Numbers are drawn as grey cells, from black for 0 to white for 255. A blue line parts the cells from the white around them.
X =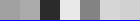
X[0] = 160
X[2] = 43
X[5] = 214

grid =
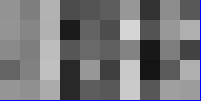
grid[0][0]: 147
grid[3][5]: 63
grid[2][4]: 105
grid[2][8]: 125
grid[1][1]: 134
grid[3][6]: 200
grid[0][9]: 88
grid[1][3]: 27
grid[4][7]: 87
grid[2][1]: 126
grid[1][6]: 213
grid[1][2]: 177
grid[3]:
[100, 129, 192, 40, 151, 63, 200, 20, 90, 175]
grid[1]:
[148, 134, 177, 27, 99, 77, 213, 83, 152, 175]
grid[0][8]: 141
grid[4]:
[149, 144, 171, 40, 93, 88, 202, 87, 159, 156]

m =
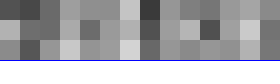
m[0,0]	82
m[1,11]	160
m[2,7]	104
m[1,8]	157
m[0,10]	118
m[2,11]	145
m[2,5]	156
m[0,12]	165
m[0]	[82, 72, 106, 158, 143, 142, 196, 58, 150, 127, 118, 153, 165, 138]
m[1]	[178, 110, 107, 170, 108, 154, 177, 81, 157, 181, 80, 160, 202, 115]

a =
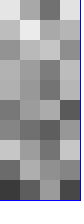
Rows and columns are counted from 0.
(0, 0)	229
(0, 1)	168
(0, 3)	226
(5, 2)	171
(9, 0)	58
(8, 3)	133
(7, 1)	157
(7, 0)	198
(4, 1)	152
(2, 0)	147
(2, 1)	185

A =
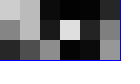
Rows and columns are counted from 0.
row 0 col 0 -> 205
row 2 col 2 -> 141
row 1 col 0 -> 133
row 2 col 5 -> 151
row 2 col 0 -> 39

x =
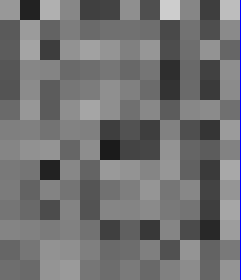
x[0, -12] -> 152
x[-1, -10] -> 148
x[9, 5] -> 113
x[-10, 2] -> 92
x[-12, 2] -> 61
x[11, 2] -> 123
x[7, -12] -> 133
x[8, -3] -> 97
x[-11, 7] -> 117
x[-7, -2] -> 92
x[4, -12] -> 84
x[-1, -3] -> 140
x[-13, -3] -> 114
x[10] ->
[117, 105, 76, 131, 83, 133, 132, 138, 121, 116, 62, 166]
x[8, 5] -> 153
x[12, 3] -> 143
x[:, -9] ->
[135, 125, 146, 106, 118, 142, 130, 102, 135, 116, 131, 129, 143, 154]
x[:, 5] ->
[67, 112, 148, 118, 143, 143, 62, 27, 153, 113, 133, 64, 106, 109]
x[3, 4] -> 110
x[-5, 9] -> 135
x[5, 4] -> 165
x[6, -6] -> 82
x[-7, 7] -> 70
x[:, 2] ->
[176, 99, 61, 132, 92, 91, 115, 148, 34, 131, 76, 123, 146, 148]
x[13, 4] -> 118
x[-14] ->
[152, 34, 176, 135, 64, 67, 143, 79, 205, 134, 62, 189]
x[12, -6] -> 109
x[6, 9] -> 79
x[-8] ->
[127, 128, 115, 130, 128, 62, 82, 62, 129, 79, 53, 155]
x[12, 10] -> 99
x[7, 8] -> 147
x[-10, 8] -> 51
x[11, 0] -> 132
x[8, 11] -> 168

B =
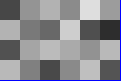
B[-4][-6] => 71
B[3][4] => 191
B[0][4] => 222
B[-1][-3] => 138
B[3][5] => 84
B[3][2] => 73
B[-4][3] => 139
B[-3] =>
[179, 121, 104, 206, 79, 45]

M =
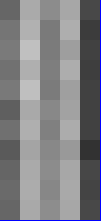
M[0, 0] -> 102
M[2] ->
[122, 192, 123, 158, 65]
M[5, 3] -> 162
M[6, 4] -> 65
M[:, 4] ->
[72, 60, 65, 62, 65, 65, 65, 50, 71, 68, 72]
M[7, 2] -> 136
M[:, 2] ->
[140, 122, 123, 126, 123, 136, 128, 136, 140, 135, 141]
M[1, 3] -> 174
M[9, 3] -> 169
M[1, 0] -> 117
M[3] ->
[113, 175, 126, 173, 62]
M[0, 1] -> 170
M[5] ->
[95, 169, 136, 162, 65]
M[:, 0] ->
[102, 117, 122, 113, 121, 95, 112, 90, 101, 106, 102]

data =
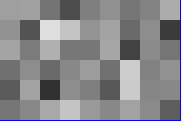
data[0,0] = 159
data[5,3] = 196
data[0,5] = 144
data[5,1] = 136
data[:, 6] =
[118, 105, 66, 204, 203, 162]
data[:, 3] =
[77, 195, 119, 136, 141, 196]
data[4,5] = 88
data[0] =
[159, 161, 116, 77, 127, 144, 118, 131, 172]
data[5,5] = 136
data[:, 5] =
[144, 162, 166, 113, 88, 136]
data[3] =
[112, 141, 106, 136, 156, 113, 204, 129, 146]
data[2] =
[164, 123, 176, 119, 119, 166, 66, 139, 117]
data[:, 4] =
[127, 147, 119, 156, 127, 153]

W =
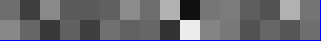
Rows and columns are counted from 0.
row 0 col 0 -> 110
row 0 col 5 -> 97
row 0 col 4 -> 91
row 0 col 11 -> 124
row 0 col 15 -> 116
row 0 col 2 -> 137
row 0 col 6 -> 140
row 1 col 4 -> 63
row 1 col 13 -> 103
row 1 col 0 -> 136
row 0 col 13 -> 83

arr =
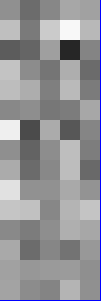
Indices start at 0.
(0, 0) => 144
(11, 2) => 142
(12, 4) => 152
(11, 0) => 137
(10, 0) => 197
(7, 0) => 143
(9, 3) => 169
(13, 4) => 143
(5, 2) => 119
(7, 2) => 141
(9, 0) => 225
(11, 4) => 167
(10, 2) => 135
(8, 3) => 189
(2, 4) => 132
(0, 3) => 167
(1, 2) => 203
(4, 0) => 189
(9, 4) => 147
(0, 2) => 135
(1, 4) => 184
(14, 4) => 144
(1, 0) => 191
